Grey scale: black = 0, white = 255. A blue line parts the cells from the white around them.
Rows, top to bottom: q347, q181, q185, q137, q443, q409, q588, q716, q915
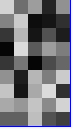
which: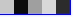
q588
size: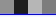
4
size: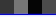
4
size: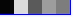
5
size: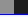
2

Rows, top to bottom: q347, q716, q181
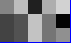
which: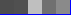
q181
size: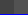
2
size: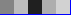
5
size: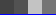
4
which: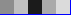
q347

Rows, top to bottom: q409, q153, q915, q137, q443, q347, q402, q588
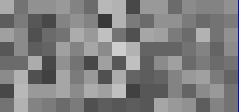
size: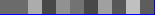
11
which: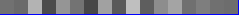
q443
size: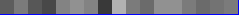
17

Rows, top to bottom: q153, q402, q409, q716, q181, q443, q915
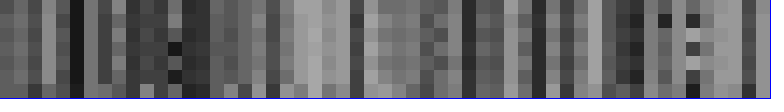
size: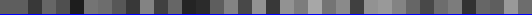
38
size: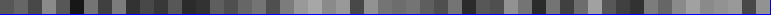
55
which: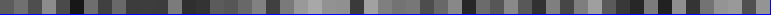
q402
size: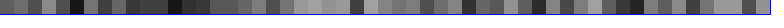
55
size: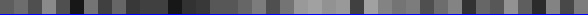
42

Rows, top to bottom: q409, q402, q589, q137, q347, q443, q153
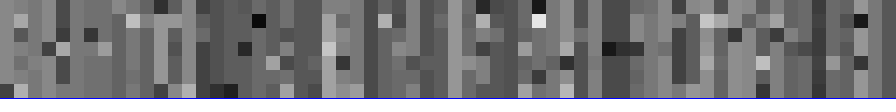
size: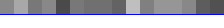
16
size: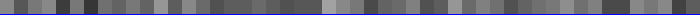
50
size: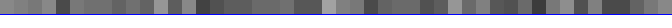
48
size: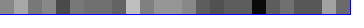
25
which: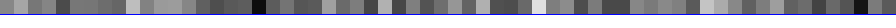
q402
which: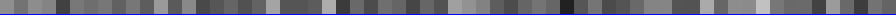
q347
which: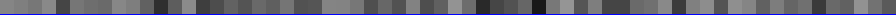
q409

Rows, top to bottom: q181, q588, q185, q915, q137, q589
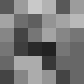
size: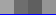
4
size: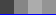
4
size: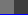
2
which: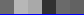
q137
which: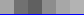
q588

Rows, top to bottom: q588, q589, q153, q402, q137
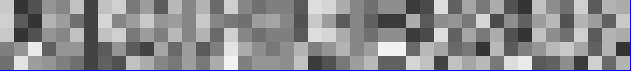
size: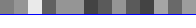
14
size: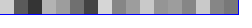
17
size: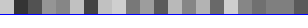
22
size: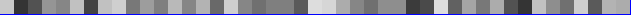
45
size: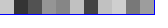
11
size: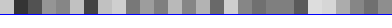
28
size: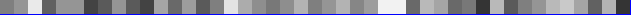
45

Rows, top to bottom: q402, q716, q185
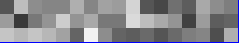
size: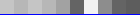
10
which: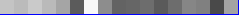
q185

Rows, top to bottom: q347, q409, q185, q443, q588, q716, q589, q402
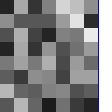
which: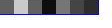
q402
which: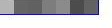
q589
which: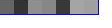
q716
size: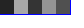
5
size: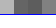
4

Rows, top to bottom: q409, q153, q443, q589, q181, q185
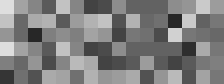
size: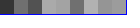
9
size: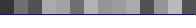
14
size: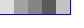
5
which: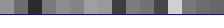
q443
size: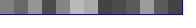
13

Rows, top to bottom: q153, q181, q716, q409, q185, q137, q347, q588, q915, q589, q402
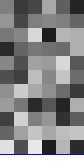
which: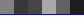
q153
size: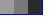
3

